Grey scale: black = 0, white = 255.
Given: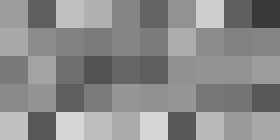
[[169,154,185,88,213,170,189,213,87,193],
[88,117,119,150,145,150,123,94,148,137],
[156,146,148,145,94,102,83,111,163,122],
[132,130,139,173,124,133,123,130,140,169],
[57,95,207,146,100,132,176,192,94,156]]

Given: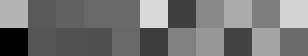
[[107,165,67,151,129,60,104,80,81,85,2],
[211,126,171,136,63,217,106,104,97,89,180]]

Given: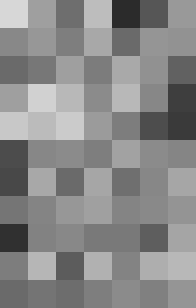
[[149,128,139,126,109,116,106],
[184,174,131,177,92,182,125],
[165,94,121,121,136,130,48],
[148,137,132,160,151,132,117],
[166,135,111,166,106,168,72],
[133,139,162,126,139,135,76],
[58,77,125,155,203,187,200],
[62,135,184,139,184,209,159],
[97,145,169,124,159,119,106],
[146,149,106,168,126,151,136],
[153,86,43,189,110,159,215]]

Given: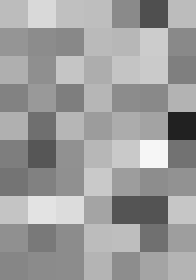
[[180,164,141,180,140,139,134],
[158,112,190,188,140,121,144],
[198,83,84,164,220,227,196],
[146,141,157,201,144,129,116],
[114,246,201,183,145,86,126],
[33,163,172,156,182,111,176],
[179,137,140,182,126,153,130],
[127,202,196,173,197,143,175],
[137,204,183,186,136,140,149],
[188,79,138,190,192,217,188]]

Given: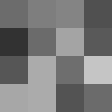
[[107,83,171,167],
[197,110,171,86],
[89,164,107,50],
[80,132,126,108]]

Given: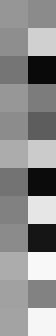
[[246,163],
[130,161],
[248,172],
[21,139],
[230,129],
[11,115],
[203,172],
[93,140],
[124,151],
[9,117],
[208,142],
[139,150]]

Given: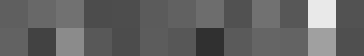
[[79,160,99,101,90,48,87,92,76,88,139,66,98],
[82,233,87,113,81,109,97,91,77,76,113,104,95]]

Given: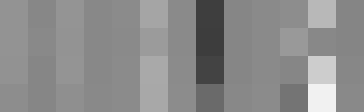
[[137,241,116,139,136,106,140,168,139,137,143,134,141],
[135,205,134,138,134,67,139,169,139,136,148,134,146],
[133,136,153,138,134,61,138,155,138,136,147,137,147],
[133,184,141,138,134,62,138,165,139,136,148,135,147]]
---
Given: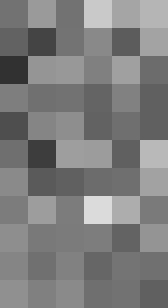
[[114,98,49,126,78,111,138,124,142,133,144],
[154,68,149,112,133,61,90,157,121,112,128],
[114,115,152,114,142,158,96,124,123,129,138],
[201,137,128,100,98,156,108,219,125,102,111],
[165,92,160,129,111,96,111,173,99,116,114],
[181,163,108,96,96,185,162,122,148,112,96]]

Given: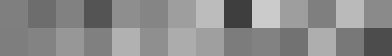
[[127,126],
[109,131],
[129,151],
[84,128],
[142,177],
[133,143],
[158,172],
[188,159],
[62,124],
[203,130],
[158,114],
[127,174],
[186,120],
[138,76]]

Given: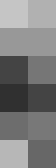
[[197,152,68,48,109,183],
[177,152,118,68,120,103]]

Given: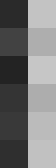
[[42,66,35,52,57,47],
[195,174,198,173,187,193]]

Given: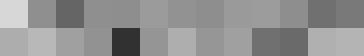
[[215,173],
[143,184],
[101,160],
[143,146],
[142,49],
[155,149],
[146,174],
[142,150],
[154,160],
[156,112],
[142,106],
[112,176],
[121,180]]

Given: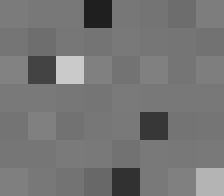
[[123,117,130,121,116,118,127],
[120,110,67,121,128,118,120],
[120,119,202,119,114,122,115],
[31,116,128,117,119,121,104],
[119,121,115,122,121,114,49],
[116,118,128,120,55,121,121],
[109,117,117,120,116,120,128],
[125,114,126,120,117,121,180]]
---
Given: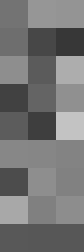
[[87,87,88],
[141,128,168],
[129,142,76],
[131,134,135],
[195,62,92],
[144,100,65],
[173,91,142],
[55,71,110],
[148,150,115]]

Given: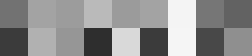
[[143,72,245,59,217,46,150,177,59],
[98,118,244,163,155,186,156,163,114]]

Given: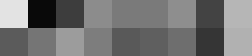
[[177,53,110,95,89,125,156,117,91],
[182,67,142,122,122,140,61,9,227]]

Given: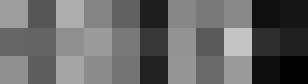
[[2,15,155,106,149,33,116,139,165,93,144],
[32,46,196,90,148,56,121,155,143,100,101],
[22,16,136,121,135,30,96,132,174,86,157]]

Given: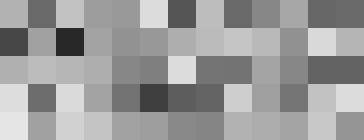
[[149,200,164,173,178,133,137,158,162,195,209,161,229],
[220,194,117,159,206,100,93,63,114,163,218,109,221],
[99,99,135,164,115,116,220,127,135,174,182,188,176],
[181,217,145,185,197,186,174,152,146,163,40,161,71],
[106,103,167,135,105,189,85,220,153,157,194,105,178]]

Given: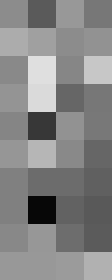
[[177,155,152,152],
[91,109,151,136],
[89,98,7,128],
[96,108,108,128],
[102,137,182,150],
[120,146,55,133],
[119,102,218,148],
[199,134,223,137],
[146,140,160,172],
[119,152,90,140]]
